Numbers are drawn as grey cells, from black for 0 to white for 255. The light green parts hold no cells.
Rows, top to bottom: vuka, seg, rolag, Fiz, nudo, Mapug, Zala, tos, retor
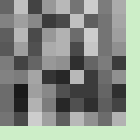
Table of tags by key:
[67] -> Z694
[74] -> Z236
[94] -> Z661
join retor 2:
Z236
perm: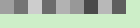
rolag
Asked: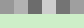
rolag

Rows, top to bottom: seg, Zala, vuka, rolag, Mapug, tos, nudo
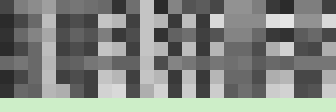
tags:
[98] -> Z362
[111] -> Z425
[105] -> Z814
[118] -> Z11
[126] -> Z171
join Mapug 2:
Z11
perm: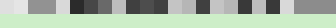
Zala
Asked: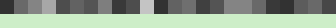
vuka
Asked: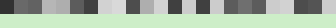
nudo
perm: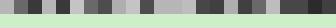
tos
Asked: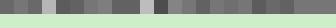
Mapug
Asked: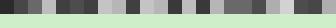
rolag

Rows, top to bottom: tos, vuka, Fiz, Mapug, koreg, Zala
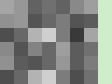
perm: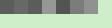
koreg
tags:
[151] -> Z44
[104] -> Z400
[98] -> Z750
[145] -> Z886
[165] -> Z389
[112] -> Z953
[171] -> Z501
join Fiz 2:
Z400

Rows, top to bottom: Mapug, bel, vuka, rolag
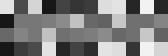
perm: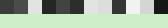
rolag
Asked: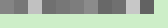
vuka
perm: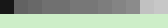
bel
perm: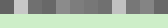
vuka
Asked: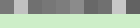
vuka
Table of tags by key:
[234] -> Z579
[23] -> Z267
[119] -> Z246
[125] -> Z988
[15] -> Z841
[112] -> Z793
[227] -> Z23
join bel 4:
Z988

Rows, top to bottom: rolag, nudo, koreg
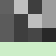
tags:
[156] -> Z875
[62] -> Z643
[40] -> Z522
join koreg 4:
Z522
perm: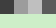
nudo
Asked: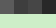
koreg
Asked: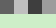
rolag

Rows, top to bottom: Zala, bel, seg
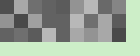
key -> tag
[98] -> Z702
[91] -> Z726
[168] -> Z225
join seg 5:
Z702
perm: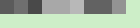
seg
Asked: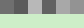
seg

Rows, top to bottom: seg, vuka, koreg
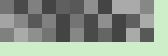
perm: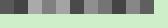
vuka
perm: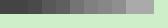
seg
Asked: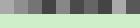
koreg
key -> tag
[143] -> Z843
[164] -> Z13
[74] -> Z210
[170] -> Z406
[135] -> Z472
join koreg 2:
Z406

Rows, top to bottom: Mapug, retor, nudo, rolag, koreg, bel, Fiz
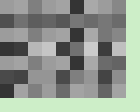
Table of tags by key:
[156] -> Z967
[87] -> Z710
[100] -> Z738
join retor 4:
Z738
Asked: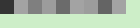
Fiz
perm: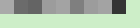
koreg

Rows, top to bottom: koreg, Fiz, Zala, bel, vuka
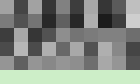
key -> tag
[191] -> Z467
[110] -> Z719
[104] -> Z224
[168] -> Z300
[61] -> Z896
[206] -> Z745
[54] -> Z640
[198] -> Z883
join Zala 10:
Z719
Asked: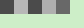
bel
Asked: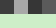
koreg

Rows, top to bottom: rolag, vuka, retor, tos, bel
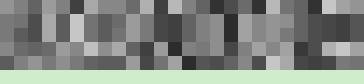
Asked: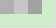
tos
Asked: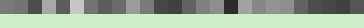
vuka
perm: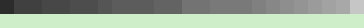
retor
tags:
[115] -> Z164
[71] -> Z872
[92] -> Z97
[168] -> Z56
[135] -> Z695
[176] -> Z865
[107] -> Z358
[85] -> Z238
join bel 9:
Z97

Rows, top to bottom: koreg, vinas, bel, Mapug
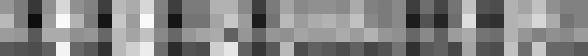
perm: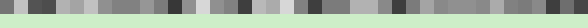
koreg
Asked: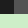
vinas

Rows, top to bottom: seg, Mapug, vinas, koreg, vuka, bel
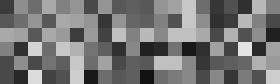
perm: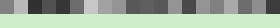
seg
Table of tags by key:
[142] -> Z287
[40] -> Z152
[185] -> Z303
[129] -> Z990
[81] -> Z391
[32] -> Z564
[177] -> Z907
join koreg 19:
Z152
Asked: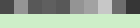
seg
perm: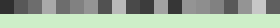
seg
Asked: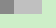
vinas
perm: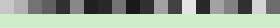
koreg

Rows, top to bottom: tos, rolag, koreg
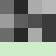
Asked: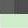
rolag
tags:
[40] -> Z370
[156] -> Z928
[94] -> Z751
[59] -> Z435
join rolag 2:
Z751
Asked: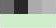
tos

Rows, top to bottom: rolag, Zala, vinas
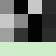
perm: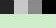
Zala
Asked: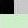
rolag
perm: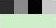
rolag

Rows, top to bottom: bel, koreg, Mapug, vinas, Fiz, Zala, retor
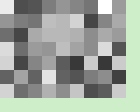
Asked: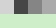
koreg
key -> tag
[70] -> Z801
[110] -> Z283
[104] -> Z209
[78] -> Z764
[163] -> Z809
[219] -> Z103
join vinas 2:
Z283
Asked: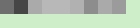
Mapug
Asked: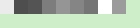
bel

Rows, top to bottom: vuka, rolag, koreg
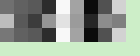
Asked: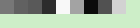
koreg
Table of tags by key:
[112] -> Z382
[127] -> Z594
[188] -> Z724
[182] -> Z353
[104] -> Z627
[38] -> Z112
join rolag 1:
Z724

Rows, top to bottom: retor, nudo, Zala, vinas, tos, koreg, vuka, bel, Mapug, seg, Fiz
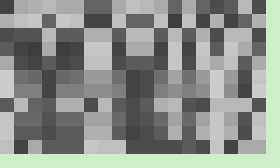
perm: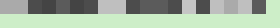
tos
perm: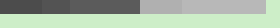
Zala
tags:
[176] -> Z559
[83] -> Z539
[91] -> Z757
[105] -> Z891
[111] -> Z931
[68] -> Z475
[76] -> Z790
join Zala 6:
Z757

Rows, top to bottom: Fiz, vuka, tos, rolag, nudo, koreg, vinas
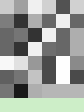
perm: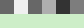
vuka
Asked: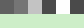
koreg
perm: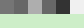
tos
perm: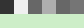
tos

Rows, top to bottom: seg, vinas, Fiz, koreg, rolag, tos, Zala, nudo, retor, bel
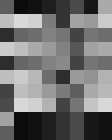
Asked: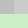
tos
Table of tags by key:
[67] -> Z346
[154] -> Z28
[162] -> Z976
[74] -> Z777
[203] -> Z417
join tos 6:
Z28
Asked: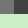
Fiz
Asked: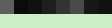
bel
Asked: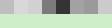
vinas

